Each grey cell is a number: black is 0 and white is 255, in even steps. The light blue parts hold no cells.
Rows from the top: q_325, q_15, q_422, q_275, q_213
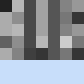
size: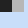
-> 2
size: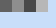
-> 4

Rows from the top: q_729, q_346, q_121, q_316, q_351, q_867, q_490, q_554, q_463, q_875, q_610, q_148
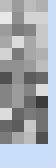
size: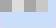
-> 4
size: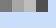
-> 4
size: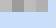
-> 4
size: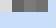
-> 4
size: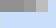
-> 4

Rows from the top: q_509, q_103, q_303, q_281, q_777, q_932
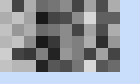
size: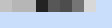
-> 8
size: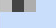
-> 3

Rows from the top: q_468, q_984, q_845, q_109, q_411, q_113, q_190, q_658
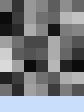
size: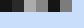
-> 6
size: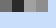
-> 4
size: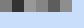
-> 6
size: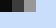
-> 3
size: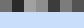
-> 7
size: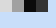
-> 4

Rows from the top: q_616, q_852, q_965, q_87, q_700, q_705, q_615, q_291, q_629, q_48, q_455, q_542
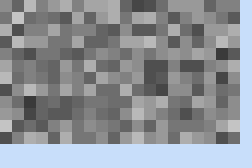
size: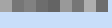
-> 9
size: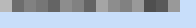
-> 15
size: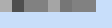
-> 8
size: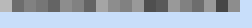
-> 20
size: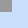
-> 1
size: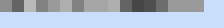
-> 17
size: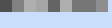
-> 9

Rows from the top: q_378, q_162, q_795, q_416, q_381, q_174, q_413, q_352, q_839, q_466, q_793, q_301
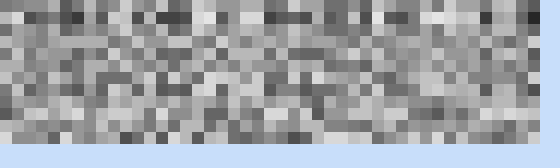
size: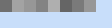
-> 8
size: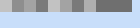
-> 11
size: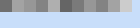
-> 11
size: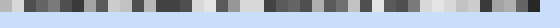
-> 45
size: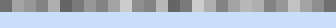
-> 28

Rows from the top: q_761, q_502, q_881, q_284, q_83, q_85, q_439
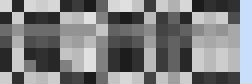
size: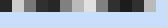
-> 13
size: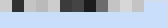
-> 12
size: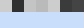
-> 7
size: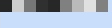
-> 9

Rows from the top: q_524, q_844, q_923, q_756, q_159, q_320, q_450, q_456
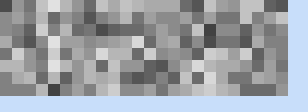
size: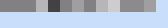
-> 13
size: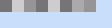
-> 8
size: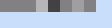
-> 8

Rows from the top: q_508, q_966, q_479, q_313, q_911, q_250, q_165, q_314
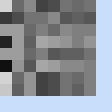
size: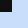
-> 1
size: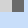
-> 2
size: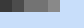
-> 5
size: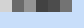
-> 6
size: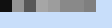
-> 8
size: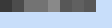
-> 8

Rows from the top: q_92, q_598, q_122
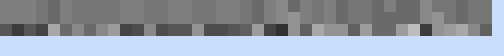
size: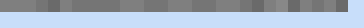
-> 29
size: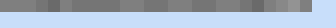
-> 26

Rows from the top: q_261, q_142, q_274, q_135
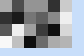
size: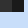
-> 2
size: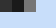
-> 3
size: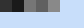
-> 5

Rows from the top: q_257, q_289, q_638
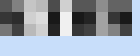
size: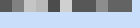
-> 11
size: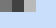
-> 3

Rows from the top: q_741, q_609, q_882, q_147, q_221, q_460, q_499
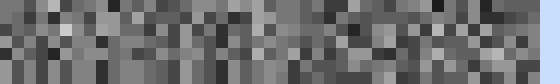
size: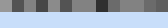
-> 14
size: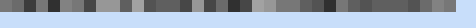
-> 38
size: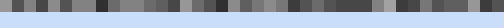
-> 42
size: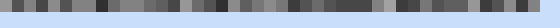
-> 45
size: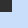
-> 1

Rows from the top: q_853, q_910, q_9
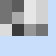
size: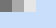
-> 3
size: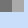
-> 2
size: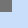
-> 1

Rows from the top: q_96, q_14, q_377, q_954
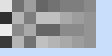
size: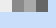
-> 4
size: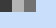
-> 3
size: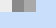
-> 3
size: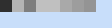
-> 8
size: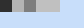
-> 5
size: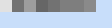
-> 8
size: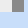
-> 2

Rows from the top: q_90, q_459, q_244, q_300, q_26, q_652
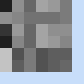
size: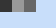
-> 3
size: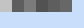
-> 6

